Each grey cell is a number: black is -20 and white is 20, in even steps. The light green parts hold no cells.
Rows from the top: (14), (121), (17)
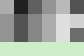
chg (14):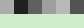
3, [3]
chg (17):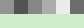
4, [15]
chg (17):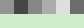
1, [-7]
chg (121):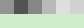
3, [7]
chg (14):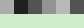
2, [-5]
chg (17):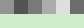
2, [1]
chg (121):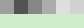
0, [3]

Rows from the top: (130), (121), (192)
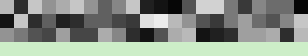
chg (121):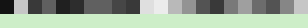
2, [-13]
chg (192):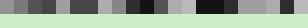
15, [-15]
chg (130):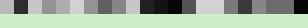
5, [11]
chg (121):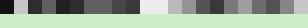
10, [15]

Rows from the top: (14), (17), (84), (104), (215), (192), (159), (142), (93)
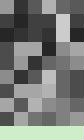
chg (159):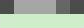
3, [8]
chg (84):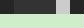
2, [-10]
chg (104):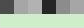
2, [6]
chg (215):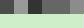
4, [-2]
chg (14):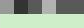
4, [-4]
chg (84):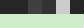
1, [-12]

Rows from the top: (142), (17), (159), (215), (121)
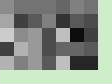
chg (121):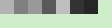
5, [-14]
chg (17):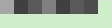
4, [-12]
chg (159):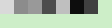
0, [12]
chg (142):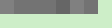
0, [2]

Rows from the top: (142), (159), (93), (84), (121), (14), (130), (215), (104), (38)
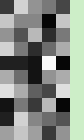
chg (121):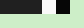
2, [-17]
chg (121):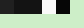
1, [-15]
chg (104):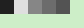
1, [13]
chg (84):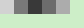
2, [-13]

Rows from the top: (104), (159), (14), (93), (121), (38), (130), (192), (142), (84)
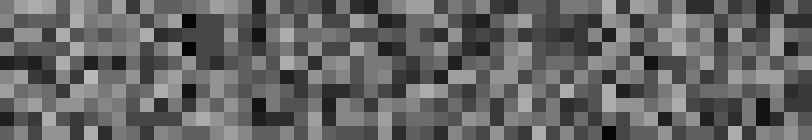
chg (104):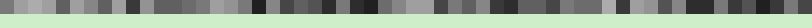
41, [-1]
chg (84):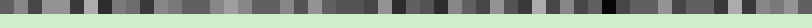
57, [-3]
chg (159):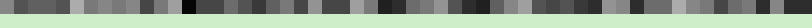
30, [-3]
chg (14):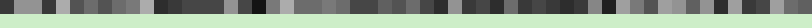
35, [-11]
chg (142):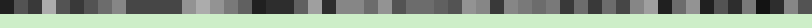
27, [5]
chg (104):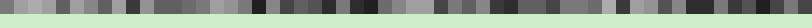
55, [-11]
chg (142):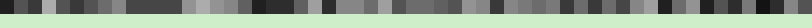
16, [-1]

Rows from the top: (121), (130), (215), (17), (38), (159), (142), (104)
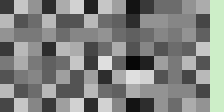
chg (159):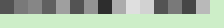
6, [5]
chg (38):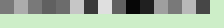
14, [-7]
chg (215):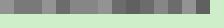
12, [-1]
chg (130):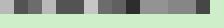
6, [9]

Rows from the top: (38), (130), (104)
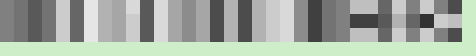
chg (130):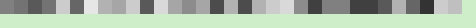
23, [-2]
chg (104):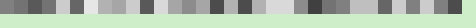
19, [12]
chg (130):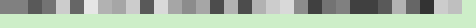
1, [-2]
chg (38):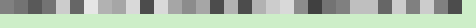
10, [-6]
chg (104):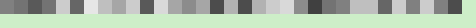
7, [8]
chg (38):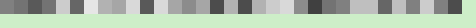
28, [12]

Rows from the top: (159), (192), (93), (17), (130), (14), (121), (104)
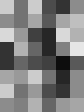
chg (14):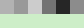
0, [6]
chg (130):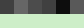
0, [-12]
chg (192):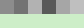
2, [6]
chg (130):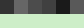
4, [-18]

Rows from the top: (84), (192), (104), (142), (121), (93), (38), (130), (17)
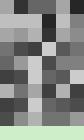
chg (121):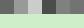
5, [0]
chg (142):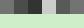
2, [-10]
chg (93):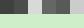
2, [12]
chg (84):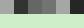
3, [-4]

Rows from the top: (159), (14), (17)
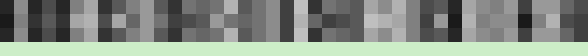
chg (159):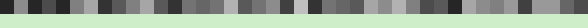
10, [4]
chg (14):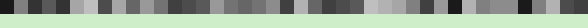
6, [8]
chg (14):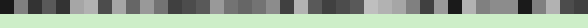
22, [-4]
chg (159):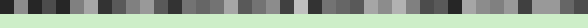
16, [8]
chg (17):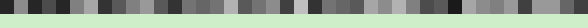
32, [-14]
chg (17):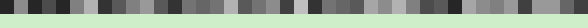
6, [6]

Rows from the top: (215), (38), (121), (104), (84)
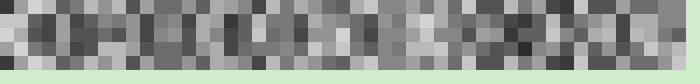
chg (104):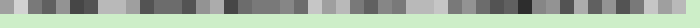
24, [11]
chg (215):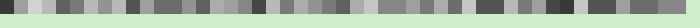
23, [-3]
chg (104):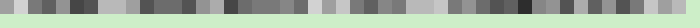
22, [11]

